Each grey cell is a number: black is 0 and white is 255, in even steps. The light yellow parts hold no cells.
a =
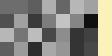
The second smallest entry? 44
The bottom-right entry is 72
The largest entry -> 195
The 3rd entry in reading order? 94
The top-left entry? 109
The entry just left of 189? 117
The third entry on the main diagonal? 189
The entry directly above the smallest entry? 161

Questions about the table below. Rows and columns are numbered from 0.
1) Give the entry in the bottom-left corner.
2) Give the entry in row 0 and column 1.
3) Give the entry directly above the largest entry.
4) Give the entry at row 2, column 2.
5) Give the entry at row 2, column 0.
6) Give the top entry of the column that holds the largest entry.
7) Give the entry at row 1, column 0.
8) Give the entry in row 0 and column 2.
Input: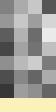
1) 55
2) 171
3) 213
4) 108
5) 93
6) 86
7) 151
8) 199

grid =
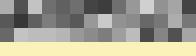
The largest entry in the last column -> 165
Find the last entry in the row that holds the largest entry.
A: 68
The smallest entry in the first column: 88
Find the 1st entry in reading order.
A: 173
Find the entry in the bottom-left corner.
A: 104
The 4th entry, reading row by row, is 111
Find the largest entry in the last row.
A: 195
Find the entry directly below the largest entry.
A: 104
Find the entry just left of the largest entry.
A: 152
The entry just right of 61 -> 111
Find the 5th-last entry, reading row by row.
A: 188
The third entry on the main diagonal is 188
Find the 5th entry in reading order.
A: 96

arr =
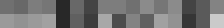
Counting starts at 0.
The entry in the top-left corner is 112
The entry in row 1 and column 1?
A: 146
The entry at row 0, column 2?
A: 125
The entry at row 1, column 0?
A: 154
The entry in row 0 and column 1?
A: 104
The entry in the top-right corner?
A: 131

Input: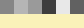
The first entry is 134
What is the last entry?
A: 97
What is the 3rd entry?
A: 154

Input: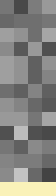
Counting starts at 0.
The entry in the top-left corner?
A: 118
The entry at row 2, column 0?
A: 159
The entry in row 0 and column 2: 124
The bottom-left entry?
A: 138
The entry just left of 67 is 104
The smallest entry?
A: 67
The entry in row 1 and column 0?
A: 104
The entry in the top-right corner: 153
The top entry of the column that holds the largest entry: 73
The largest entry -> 195
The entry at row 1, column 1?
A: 111

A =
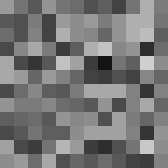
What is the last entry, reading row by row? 129
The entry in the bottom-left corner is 141
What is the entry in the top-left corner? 154
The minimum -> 20
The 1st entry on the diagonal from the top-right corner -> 123
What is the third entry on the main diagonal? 129
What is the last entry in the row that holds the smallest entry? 141
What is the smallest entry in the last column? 94
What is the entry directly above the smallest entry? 194
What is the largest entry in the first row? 175
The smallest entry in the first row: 66
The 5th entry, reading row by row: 116
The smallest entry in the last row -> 60
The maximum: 207
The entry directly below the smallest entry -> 60
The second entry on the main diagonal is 80
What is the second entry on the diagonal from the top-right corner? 175
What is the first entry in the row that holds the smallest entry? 168
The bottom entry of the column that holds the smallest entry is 108
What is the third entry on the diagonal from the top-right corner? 175
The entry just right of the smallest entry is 116

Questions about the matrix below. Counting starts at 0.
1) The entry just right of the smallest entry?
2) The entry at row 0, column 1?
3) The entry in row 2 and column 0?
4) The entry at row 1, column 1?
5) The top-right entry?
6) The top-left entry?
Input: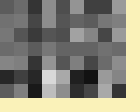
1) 154
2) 107
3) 119
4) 119
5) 154
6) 92

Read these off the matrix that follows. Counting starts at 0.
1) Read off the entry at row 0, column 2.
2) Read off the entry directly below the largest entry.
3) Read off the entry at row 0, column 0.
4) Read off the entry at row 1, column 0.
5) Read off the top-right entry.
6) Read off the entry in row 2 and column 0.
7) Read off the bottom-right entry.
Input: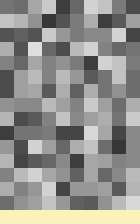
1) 166
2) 166
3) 116
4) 194
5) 76
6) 83
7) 216

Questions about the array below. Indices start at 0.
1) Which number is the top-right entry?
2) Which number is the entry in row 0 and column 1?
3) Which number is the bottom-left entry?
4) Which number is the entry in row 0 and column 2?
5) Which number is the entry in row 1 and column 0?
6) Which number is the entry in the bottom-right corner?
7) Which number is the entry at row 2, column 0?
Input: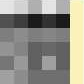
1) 175
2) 211
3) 160
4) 175
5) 81
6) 111
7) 126

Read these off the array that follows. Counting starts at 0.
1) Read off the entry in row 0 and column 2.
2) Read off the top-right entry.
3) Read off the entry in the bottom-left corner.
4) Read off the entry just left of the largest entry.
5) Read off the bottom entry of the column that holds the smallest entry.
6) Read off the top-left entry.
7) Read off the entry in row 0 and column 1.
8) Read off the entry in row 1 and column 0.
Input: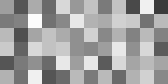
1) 171
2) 59
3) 178
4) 130
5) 136
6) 158
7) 85
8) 122

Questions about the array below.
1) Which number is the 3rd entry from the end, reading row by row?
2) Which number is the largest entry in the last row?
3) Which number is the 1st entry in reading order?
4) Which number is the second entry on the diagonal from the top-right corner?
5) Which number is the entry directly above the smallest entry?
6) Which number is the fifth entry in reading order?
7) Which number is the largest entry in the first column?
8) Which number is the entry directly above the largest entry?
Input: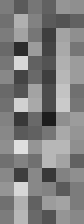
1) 83
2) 183
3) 124
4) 83
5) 76
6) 149
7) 149
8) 90

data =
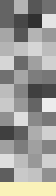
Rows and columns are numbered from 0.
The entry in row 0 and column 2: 86
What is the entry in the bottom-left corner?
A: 94
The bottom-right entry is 144
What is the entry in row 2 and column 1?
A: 86
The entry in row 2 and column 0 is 166
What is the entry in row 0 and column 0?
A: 100
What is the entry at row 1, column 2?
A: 48
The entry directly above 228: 112
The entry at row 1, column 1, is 71
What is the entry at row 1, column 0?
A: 100
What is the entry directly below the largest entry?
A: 119
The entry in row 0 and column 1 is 180
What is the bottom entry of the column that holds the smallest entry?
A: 194
